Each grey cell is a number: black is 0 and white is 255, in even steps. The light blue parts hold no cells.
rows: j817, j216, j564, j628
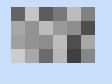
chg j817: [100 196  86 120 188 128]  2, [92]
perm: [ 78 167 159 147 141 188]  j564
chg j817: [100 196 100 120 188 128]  2, [92]

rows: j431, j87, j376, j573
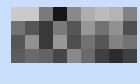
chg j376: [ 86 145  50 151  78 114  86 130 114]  2, [57]
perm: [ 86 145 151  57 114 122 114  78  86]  j87
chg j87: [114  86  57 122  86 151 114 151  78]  7, [145]
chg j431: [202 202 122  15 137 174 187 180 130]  3, [22]
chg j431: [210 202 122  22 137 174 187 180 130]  0, [202]

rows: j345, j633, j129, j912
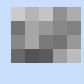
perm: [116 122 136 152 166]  j129
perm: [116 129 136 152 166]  j633
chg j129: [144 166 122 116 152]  0, [136]

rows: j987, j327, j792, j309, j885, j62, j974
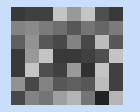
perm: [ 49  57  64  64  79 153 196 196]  j885
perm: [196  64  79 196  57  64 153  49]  j885
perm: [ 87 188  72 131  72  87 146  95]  j792
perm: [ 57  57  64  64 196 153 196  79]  j987
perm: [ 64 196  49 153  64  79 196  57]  j885

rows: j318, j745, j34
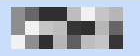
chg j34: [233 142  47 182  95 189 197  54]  0, [241]
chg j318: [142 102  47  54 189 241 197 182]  3, [47]
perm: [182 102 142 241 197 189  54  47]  j745
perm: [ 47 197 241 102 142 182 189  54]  j745
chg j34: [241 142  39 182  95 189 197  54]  2, [47]
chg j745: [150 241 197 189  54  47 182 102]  0, [142]
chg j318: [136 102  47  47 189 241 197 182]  0, [142]

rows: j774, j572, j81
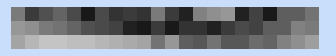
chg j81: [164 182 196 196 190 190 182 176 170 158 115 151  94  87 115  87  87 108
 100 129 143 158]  9, [164]
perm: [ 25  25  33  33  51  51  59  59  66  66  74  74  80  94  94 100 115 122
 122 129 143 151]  j572

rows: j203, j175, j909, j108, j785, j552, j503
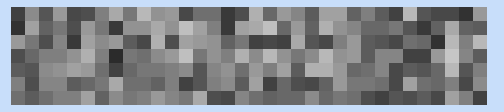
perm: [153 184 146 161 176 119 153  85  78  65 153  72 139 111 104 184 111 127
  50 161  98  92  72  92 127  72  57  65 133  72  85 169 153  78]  j203
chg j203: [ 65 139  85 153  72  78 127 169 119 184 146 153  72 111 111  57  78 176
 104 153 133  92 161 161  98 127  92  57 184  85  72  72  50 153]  27, [65]
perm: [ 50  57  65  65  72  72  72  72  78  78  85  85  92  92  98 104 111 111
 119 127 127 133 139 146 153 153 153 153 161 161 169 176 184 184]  j203
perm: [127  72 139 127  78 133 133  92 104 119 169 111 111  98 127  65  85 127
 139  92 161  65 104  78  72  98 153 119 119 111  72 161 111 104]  j552
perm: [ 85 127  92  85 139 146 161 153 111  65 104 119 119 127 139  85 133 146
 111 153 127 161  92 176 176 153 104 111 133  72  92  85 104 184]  j785
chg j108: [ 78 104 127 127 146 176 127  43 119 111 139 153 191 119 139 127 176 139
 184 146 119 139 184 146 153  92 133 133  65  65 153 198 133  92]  14, [146]
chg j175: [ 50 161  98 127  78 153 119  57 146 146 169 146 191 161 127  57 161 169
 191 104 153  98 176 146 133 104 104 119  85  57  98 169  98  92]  3, [119]

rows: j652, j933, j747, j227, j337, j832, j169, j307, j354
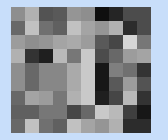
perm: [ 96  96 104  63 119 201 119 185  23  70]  j307
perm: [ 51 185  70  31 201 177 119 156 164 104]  j169

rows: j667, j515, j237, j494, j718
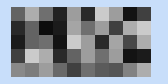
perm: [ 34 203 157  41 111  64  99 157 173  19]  j667
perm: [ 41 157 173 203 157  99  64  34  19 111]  j667
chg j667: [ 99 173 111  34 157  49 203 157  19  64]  5, [41]
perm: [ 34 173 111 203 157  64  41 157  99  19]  j667
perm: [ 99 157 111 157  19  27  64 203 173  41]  j494
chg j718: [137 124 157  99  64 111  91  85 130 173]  3, [105]

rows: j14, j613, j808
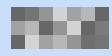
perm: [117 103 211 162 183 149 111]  j808
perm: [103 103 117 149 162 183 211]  j14
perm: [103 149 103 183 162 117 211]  j14
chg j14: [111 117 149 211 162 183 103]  0, [103]
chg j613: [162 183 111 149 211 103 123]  2, [103]
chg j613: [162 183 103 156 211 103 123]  3, [149]

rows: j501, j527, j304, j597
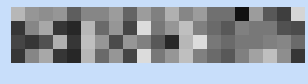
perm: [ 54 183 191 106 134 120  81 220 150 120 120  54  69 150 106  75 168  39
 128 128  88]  j527
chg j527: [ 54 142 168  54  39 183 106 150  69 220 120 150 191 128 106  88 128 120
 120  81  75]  1, [134]
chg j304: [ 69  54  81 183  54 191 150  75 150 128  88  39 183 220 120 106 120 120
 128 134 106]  3, [176]
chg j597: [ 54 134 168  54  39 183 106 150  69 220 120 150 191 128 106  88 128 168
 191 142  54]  17, [162]
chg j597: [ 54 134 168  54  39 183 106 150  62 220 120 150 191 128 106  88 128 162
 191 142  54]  8, [69]
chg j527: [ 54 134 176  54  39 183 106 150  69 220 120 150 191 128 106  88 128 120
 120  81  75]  2, [168]

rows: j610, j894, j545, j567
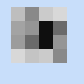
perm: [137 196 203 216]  j567
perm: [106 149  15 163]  j894
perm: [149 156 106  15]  j545
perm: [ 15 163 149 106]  j894
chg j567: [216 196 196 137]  2, [203]
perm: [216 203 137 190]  j610

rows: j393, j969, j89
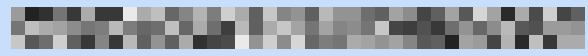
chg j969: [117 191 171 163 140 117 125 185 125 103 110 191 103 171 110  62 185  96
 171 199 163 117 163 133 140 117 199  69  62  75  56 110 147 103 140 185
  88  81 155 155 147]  29, [81]
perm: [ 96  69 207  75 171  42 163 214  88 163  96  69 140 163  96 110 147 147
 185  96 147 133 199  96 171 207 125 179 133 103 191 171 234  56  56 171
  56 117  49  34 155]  j393
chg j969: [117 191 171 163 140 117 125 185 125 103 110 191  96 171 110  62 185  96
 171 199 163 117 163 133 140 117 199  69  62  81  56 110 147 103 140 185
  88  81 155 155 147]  12, [103]
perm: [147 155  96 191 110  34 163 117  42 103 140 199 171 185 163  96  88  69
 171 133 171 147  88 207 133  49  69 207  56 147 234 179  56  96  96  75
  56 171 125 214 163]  j89

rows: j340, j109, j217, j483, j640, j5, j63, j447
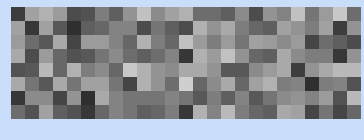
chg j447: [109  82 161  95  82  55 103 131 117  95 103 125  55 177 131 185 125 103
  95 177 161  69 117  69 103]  19, [169]
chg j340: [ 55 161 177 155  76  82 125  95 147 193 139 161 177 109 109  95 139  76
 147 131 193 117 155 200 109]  0, [61]
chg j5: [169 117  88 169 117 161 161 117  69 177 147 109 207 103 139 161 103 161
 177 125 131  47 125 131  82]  15, [169]
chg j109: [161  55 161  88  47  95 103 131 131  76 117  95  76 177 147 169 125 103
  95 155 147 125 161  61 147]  19, [161]

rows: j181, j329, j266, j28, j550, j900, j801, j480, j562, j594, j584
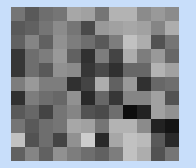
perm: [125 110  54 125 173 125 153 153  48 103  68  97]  j28
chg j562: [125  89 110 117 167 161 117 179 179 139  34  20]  0, [117]
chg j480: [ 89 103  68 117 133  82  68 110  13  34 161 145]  6, [74]
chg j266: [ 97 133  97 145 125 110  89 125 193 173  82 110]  11, [117]

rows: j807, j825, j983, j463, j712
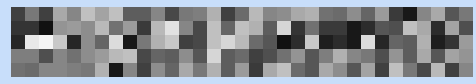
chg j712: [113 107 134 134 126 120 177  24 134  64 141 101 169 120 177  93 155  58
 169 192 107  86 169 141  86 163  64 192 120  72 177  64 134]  30, [185]
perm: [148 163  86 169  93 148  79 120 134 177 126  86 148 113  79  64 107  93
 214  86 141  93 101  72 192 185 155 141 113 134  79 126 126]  j463
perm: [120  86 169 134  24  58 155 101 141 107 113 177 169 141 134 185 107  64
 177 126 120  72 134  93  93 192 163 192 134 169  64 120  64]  j807

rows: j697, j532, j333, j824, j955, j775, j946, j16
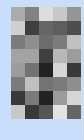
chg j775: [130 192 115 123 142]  0, [123]
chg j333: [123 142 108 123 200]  4, [192]
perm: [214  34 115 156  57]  j955
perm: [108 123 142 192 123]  j333
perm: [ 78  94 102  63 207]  j532
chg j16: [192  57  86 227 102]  0, [200]
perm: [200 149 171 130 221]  j697

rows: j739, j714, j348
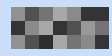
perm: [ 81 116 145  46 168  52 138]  j348
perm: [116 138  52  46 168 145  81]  j348
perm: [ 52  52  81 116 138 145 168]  j739
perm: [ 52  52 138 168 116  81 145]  j739

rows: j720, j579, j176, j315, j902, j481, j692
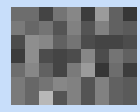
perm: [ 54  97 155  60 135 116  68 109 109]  j720
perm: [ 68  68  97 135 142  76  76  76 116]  j176
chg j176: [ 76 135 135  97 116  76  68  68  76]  1, [142]

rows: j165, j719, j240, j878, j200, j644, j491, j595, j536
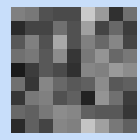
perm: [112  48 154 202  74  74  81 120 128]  j165
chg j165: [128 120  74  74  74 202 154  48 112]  2, [81]
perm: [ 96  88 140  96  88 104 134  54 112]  j644
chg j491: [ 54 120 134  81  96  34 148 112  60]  2, [128]

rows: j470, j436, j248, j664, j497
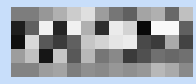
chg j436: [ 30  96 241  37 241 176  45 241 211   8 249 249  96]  7, [235]
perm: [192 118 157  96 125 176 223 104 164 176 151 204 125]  j470
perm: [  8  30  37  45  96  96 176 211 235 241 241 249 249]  j436
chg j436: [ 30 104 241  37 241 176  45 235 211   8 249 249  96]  1, [96]
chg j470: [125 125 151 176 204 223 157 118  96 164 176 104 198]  12, [192]
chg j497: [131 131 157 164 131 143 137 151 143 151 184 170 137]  4, [125]

